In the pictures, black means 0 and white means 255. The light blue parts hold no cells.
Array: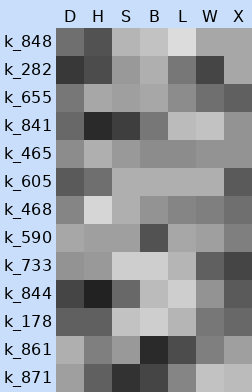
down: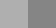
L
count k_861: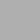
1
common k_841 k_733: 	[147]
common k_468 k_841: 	[147]
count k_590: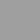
3
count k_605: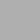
4

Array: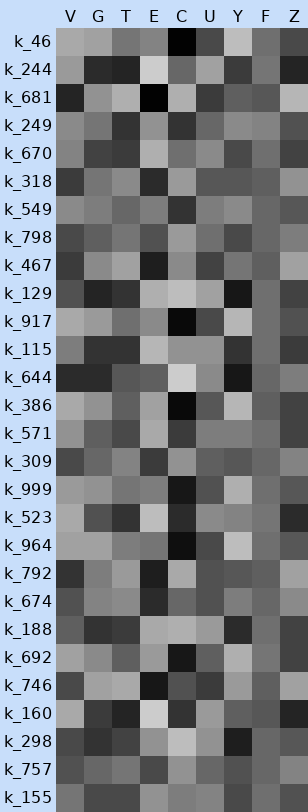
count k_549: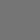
0
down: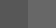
F
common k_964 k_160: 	[87]
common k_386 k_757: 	[146]

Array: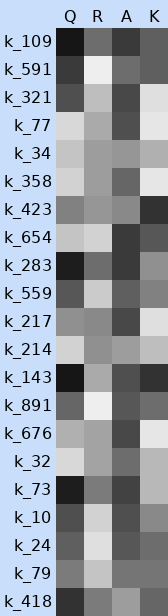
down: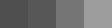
A
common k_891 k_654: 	[87]
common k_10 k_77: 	[79]

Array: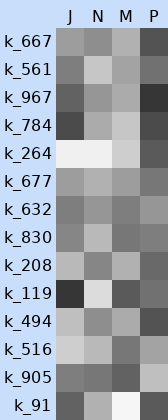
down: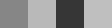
J
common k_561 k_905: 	[126]
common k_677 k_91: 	[177]
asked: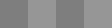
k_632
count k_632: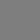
2
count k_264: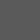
1

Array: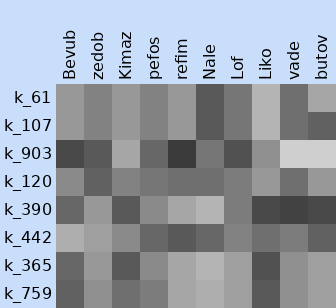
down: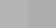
Nale
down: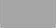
refim
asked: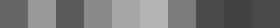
k_390

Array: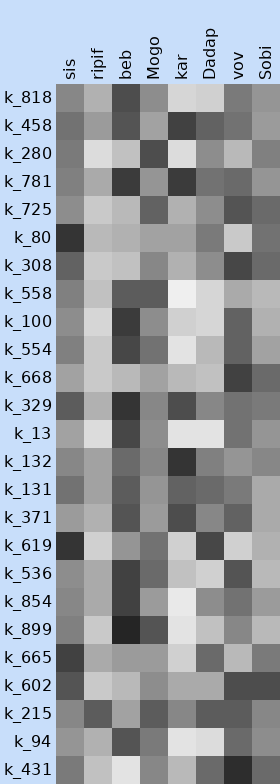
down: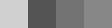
vov
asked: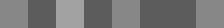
k_215
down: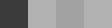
kar
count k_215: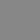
3
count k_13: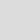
1
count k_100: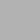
1
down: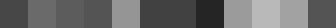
beb

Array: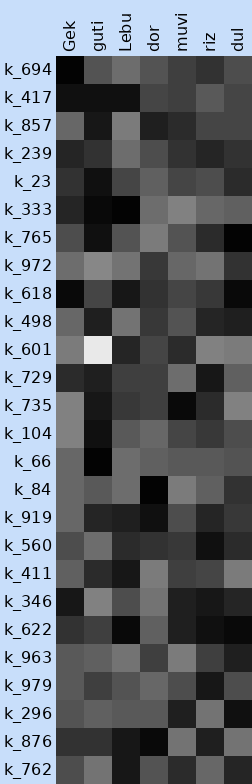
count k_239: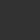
3
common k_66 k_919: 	[103]

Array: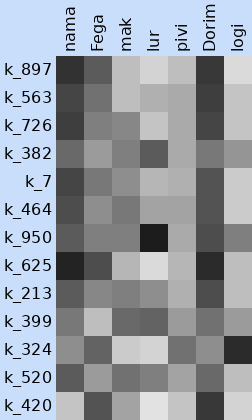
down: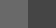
nama
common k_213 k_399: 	[190]
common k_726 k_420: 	[196]
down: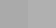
pivi
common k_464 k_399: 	[120]

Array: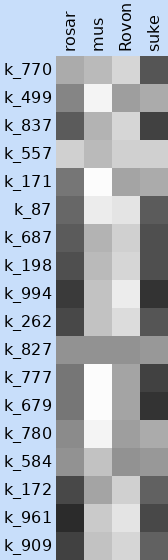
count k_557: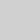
3
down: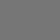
rosar
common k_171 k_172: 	[164]

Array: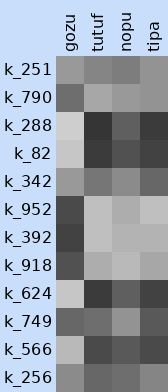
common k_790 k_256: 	[110]
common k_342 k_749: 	[103]

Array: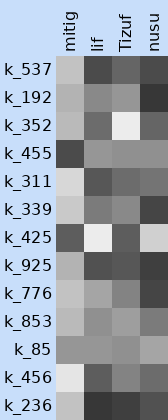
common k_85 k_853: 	[144]
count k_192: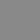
1
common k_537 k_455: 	[75]
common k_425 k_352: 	[236]

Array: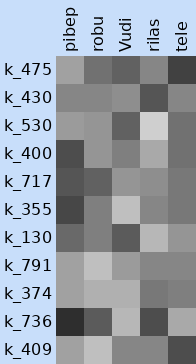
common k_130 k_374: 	[127]
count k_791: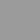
1
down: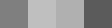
robu
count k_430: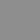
1

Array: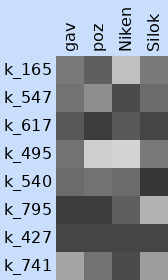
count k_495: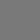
1
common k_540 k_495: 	[114]
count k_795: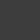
2
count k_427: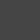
4
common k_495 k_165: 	[121]
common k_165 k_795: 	[95]

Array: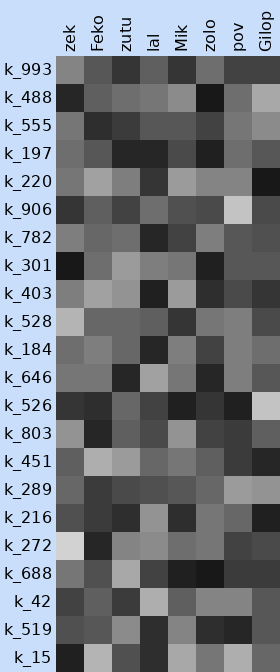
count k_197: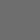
2
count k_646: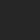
2
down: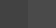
lal
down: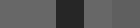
zutu
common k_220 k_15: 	[118]

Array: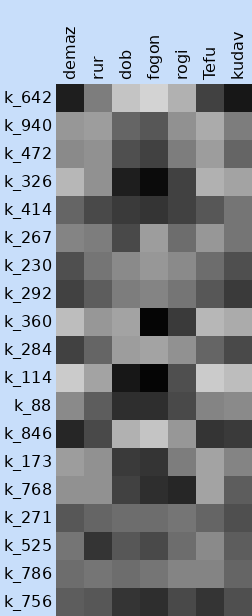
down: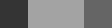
Tefu
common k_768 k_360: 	[163]
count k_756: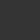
2
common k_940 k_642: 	[125]

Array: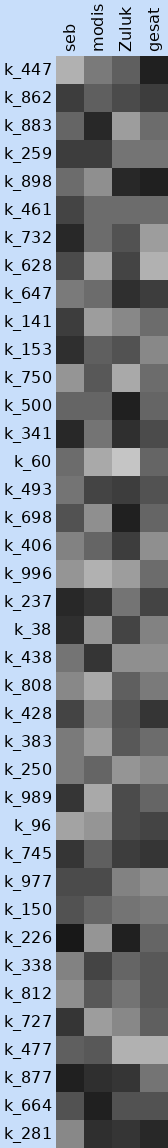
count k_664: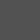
3
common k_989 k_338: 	[101]
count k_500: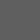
0
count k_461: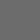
3
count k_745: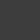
1
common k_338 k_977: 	[130]

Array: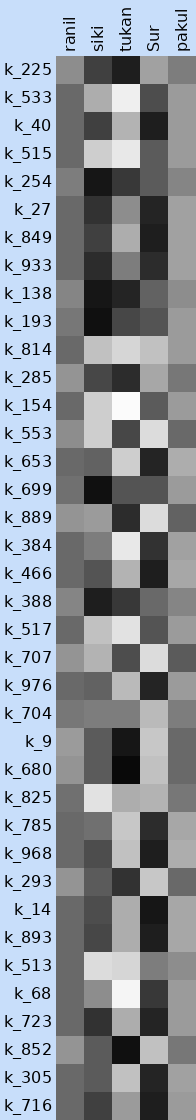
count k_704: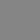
0
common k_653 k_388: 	[105]

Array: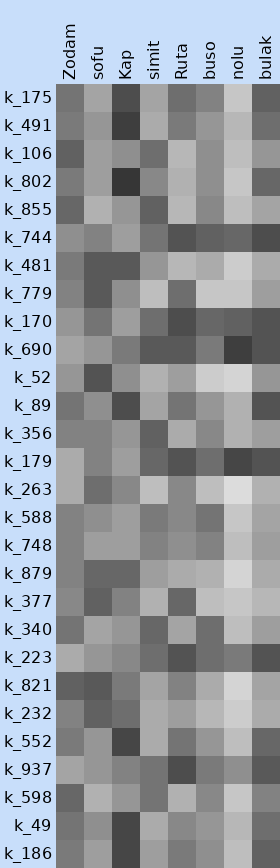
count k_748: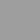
3
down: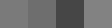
Kap

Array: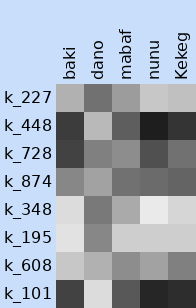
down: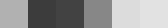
baki
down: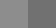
mabaf
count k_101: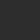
1
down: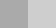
mabaf
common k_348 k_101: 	[220]
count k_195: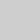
3
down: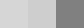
Kekeg

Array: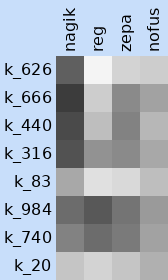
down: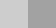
nofus
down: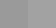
nofus

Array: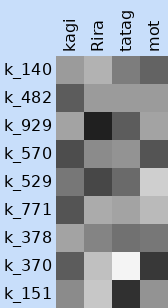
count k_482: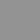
0
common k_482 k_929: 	[92]
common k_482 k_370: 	[92]
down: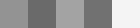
tatag
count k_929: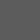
1
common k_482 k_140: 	[155]

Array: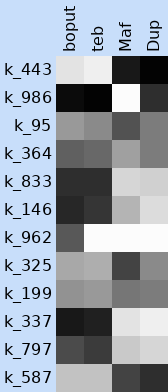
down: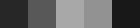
boput
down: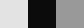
boput
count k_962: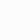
3
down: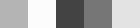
Maf
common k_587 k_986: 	[46]

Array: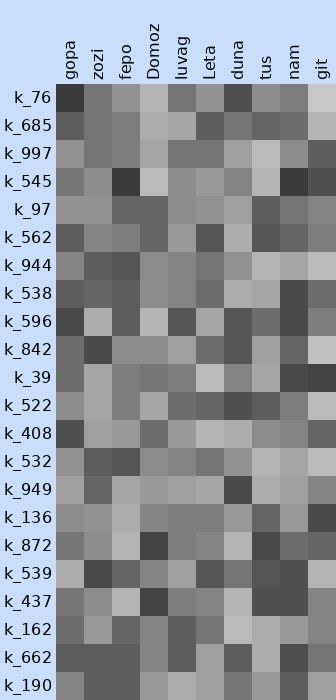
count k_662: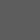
5
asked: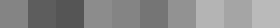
k_944
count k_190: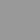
2
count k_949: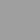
3
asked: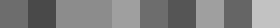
k_842
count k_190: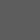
3
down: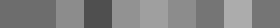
gopa

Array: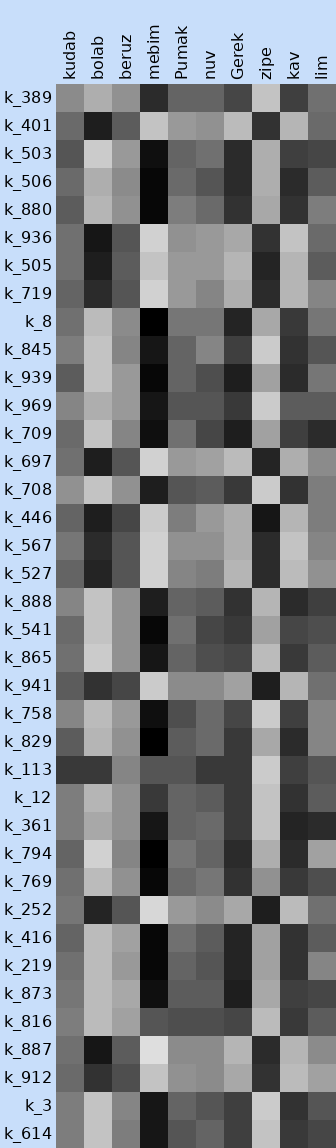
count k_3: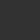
1
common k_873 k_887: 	[92]
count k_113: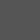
3

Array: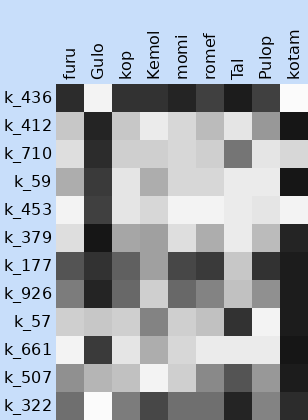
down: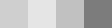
kop
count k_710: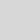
2
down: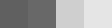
kop
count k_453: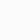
0

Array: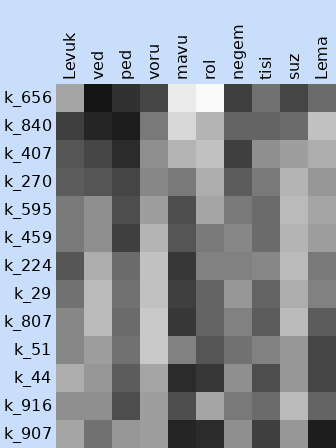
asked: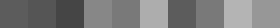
k_270
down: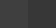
mavu
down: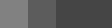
Lema
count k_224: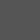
1
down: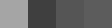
Levuk
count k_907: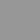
2
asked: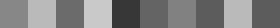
k_807

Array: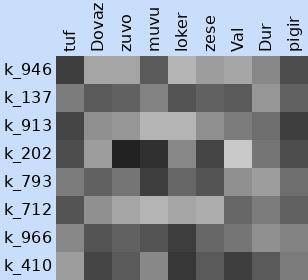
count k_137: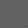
3
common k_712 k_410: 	[124]
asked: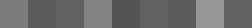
k_137

